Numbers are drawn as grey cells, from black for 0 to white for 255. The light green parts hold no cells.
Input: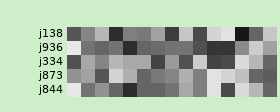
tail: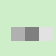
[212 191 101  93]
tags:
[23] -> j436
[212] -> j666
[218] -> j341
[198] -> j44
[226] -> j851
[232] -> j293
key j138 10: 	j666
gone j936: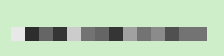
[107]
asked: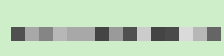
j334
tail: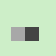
[154  80 204  68  74 218 183 101]

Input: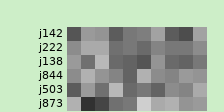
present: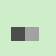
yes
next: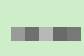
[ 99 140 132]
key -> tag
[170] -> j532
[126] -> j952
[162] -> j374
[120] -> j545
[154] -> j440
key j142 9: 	j374
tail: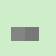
[120 140]
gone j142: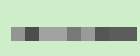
[126]

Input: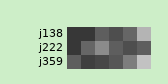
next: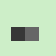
[139  94  78]
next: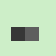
[ 78 102 180]
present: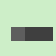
no
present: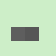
no
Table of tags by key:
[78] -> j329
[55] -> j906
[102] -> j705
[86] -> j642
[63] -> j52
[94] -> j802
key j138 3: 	j329
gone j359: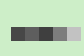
[86]

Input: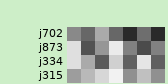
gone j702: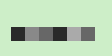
[110]
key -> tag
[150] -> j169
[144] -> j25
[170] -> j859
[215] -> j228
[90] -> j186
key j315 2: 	j228
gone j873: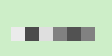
[150]
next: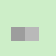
[215 242 144]
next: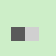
[ 96 229  96]

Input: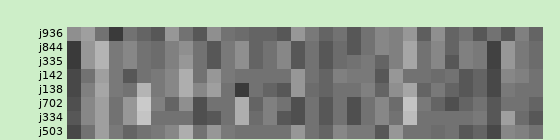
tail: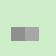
[100 121 100  87 100  72 121 114 114]
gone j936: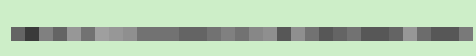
[94]
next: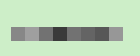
[108 100 114]
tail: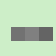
[143 166 100 121 100  87 100  72 121 114 114]
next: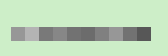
[121 143 100]

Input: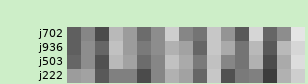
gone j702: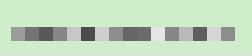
[148]
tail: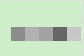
[170 116 185  89 185 214]

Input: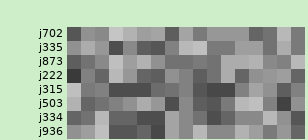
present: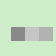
yes
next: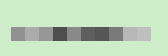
[129  66 145]
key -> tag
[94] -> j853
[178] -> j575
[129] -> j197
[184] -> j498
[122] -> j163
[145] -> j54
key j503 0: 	j575
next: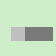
[158 158 114]
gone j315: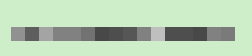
[108]

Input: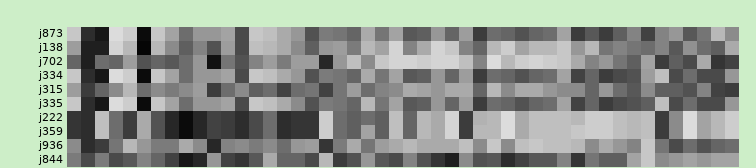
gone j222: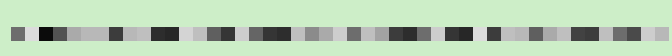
[178]
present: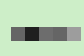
yes
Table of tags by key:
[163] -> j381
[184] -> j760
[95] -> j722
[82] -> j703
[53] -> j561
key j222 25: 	j760
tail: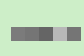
[163  88  95 151 101 157  60 109 101  82 101 109 163  66 101  60  74  82
  95 191  74 109  74  74 151]
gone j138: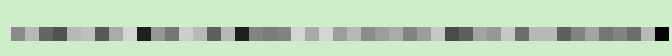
[145]
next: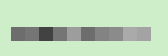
[151 170 170]
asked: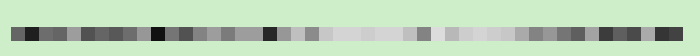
j702

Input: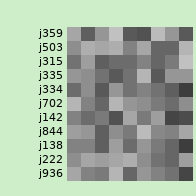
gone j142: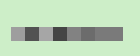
[76]
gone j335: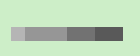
[142]
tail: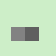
[158 108 150 122 102  61]
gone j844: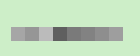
[136]
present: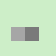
yes
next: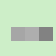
[166 102 102]

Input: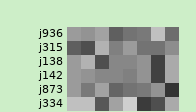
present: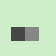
no
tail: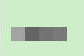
[147  52]
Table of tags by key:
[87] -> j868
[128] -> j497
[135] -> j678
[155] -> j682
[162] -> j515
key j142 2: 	j678
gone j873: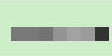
[101]
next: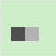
[128 155 115]
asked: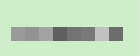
j936

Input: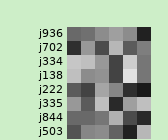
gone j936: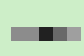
[112]
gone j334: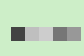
[198]
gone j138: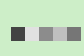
[146]
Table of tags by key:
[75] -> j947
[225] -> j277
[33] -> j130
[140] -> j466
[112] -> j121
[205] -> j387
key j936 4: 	j466
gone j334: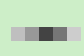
[198]
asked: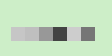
j334
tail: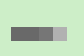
[75 41]

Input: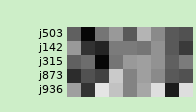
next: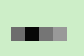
[159 146  96]
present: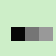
yes
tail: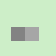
[222  28 222]
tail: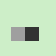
[229 194 131 166 222  28 222]
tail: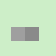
[89 81]

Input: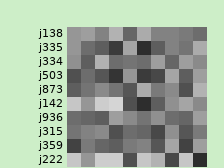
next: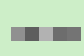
[109 158 102]
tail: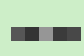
[165  94 158]
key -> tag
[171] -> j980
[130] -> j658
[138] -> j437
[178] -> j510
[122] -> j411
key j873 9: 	j510
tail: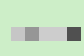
[198 178  72 198  45]

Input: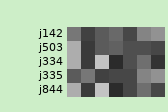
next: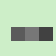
[ 71  71 132]
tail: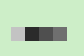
[51]
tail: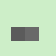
[ 71 132 146]
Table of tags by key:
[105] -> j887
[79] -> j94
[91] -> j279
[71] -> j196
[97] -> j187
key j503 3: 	j187

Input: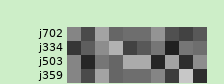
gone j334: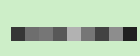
[94]
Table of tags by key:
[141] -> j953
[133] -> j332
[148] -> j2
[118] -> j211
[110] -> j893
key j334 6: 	j211
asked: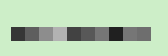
j334
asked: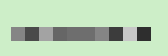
j359
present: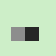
no
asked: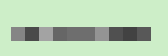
j702

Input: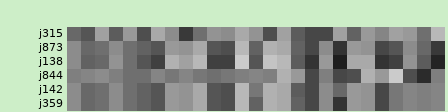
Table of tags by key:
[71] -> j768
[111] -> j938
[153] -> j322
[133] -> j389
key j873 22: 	j768
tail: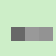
[ 71 119 133 127 133]
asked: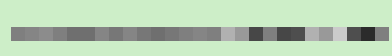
j844
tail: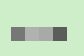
[ 71 140 104 153 147  71 119 133 127 133]

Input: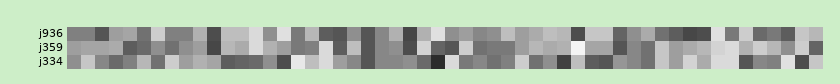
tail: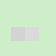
[177 205 183 143 205 100]
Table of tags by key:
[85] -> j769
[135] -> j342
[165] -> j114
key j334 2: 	j342
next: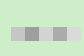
[218  85 135]
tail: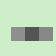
[177  71 177 224 143 158 135 143 190 158 171 190 183  77 198 198 100 143
 171 113  93  71  77 224 121 205 106 121  93 198 183]
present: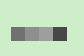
yes
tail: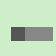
[143 106  44 218 121 135 113 128 205 113 143  65 190  93  85 150 135 113
 198 158 211 171 218 218  85 135 128 224  77 198]
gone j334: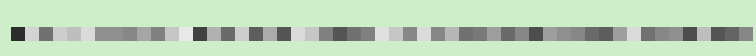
[150]

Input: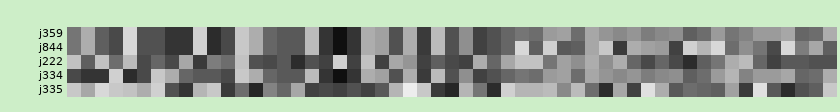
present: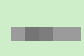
no
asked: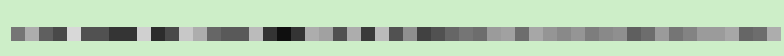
j359
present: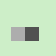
no

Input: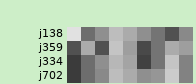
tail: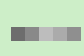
[150 203 130]
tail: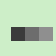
[183 164  65 116 196 130]
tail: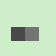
[171 158]
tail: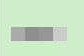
[130]

